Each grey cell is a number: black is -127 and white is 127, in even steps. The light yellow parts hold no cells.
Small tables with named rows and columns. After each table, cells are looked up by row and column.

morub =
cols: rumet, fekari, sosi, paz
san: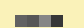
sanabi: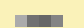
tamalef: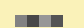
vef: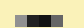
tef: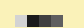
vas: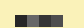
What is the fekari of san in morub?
-40
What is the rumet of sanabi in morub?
43
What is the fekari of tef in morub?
-100
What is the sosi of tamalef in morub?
23
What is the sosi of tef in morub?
-63
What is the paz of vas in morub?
-49
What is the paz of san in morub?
-72
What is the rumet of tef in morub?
83
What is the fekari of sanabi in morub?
-14
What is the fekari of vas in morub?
-24

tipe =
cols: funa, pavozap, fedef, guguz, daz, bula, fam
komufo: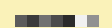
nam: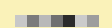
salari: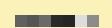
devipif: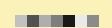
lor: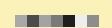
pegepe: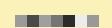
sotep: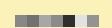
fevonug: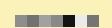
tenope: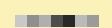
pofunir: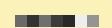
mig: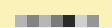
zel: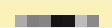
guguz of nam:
-15
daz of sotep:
-80
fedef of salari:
-21
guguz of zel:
-107
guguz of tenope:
-50
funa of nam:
72
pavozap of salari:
-41
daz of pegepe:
-84
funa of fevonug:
14
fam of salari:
12
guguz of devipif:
-1
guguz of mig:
-3
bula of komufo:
113

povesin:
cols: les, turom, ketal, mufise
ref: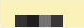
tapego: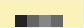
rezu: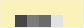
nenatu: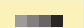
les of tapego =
-91
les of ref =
-76
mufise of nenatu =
-89
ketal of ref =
-12
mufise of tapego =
-23
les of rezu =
-56
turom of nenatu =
0
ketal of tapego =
6
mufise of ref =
-72
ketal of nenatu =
-25
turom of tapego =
-26
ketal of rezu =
-20
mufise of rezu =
98
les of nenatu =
28
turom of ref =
-96
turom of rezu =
-4

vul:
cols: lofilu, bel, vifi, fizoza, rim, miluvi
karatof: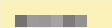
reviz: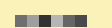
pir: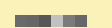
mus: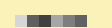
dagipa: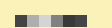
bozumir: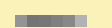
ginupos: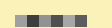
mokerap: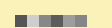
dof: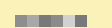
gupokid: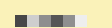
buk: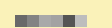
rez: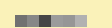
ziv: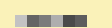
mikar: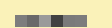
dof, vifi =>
-6
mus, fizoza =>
38
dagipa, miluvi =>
-58
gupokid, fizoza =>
-41
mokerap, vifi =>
7
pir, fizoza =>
65
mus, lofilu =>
86
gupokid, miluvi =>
110
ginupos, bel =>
-65
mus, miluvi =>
-29
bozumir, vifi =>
-8
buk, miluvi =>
61
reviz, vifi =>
-77
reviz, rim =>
-25
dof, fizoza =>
11
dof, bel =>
40

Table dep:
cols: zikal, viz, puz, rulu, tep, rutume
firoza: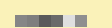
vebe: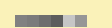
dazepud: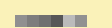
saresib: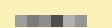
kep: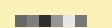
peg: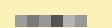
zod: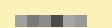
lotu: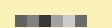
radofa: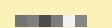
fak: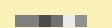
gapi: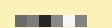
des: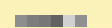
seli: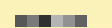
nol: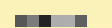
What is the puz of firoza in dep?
-37
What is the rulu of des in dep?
-29
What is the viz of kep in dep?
-1
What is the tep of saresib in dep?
49
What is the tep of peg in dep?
52
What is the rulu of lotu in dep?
34
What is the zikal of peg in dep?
29
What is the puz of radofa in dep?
-51
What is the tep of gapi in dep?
118
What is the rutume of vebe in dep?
22
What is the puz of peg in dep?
24
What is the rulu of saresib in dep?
-48
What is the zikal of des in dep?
14
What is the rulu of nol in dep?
45
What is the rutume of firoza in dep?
15
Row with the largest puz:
peg

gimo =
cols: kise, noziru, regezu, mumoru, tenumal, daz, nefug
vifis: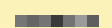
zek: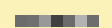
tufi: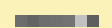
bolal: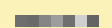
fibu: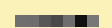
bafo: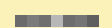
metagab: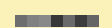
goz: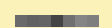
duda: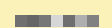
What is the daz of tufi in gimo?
65
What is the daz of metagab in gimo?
-67
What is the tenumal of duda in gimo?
-16
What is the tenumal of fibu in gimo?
-17
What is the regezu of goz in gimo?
-26
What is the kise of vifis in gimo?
-9
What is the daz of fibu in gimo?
-110
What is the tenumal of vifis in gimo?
-12
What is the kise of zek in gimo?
-19
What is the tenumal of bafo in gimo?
-18
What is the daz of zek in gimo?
51
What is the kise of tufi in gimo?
-18
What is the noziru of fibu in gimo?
-17
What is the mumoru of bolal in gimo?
29
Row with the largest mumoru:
duda

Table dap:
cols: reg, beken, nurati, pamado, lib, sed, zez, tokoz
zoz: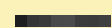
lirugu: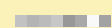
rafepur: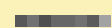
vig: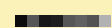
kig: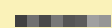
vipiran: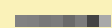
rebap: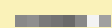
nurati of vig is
-103
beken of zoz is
-74
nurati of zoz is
-69
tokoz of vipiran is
41
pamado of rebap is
-12
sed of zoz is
-67
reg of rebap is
9
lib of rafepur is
-24
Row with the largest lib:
lirugu

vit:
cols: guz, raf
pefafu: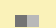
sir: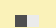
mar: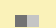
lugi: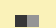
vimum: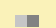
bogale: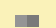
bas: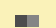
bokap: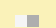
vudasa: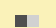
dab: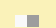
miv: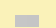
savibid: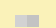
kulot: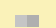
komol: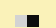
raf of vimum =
2
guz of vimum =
70
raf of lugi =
21
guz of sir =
-48
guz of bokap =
117
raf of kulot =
47
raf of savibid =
67
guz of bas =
-50
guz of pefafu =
-11
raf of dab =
29
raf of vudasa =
81
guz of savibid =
82
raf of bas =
5
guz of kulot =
69
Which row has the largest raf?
sir

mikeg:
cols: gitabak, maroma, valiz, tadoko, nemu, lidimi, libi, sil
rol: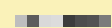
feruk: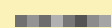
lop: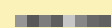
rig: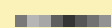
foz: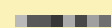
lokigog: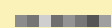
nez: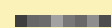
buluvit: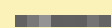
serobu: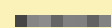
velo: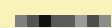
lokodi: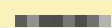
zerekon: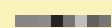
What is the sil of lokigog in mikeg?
31
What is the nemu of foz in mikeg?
43
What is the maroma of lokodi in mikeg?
18
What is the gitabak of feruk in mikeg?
-15
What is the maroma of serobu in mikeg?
5
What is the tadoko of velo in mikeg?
-37
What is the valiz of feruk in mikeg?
-18
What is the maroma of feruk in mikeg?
20
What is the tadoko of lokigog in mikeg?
-16
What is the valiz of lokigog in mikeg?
79
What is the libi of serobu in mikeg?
-29
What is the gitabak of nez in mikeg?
-65
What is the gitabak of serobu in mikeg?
-58
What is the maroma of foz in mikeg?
-38
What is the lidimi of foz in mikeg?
-55
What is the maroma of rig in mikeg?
54
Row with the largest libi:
foz

